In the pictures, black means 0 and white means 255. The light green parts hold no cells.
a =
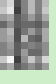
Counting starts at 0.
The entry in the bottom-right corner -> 154
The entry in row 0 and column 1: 214
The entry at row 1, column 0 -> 199
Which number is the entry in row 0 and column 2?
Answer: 80
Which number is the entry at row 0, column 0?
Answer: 184
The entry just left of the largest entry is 199
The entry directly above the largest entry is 142
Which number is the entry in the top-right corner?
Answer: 184
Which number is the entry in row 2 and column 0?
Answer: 154
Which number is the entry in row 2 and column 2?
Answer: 93
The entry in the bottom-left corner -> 142

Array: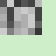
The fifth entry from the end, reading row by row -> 128
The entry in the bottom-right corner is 54
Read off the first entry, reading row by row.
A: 84
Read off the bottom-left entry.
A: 203
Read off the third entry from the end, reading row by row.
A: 187
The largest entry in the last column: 187
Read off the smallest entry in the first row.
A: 54
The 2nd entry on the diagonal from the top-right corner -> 187

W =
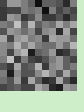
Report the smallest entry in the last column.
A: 42
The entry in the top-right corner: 125
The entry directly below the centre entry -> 96
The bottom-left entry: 69
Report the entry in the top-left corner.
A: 69
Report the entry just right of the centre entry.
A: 111
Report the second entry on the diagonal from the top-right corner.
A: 96
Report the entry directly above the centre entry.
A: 138
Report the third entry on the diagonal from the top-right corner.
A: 83
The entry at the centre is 125
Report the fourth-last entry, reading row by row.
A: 42
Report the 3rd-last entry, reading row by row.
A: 28
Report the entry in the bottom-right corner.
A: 138
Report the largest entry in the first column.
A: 166
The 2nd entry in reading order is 152
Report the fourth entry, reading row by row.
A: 125

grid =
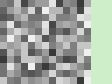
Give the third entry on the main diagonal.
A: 156
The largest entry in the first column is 198
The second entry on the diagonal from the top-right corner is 71
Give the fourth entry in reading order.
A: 71
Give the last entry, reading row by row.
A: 240
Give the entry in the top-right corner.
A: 171
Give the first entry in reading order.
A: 128
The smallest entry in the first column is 58
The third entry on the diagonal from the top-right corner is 142
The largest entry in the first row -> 227
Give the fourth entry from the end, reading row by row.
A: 198
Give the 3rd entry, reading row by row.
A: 198
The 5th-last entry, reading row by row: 214
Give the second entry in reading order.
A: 115
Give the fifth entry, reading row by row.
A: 128

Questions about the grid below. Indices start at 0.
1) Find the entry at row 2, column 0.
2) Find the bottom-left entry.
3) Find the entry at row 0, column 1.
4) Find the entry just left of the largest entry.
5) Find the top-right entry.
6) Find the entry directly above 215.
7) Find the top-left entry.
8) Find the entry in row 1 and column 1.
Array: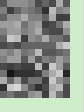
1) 100
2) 100
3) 143
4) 201
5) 88
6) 157
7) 88
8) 62

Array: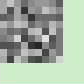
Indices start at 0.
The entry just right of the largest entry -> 82
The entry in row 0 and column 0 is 167
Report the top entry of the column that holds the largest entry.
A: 152
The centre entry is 181
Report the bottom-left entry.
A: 167
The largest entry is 224
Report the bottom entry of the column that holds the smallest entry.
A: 69
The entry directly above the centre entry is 107
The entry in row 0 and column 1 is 193
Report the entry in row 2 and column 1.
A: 107
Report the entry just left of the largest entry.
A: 152
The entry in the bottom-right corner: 209
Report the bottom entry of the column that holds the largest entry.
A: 107
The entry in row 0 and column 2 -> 152
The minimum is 38
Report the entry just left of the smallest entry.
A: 53
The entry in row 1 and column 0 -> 167
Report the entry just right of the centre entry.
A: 193
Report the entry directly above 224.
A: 82
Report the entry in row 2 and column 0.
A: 94
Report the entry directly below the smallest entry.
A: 181

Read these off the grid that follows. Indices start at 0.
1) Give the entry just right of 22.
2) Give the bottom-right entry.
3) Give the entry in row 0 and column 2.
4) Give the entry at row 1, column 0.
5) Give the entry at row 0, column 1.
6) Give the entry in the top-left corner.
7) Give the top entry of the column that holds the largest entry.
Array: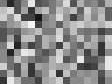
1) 123
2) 137
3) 83
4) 191
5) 38
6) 123
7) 231

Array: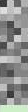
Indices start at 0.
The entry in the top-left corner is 62
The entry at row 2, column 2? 149
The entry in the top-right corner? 175
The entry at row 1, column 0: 220
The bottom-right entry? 162
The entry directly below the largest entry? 162
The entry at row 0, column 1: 191
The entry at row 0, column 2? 102
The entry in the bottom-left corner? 118
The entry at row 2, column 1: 175
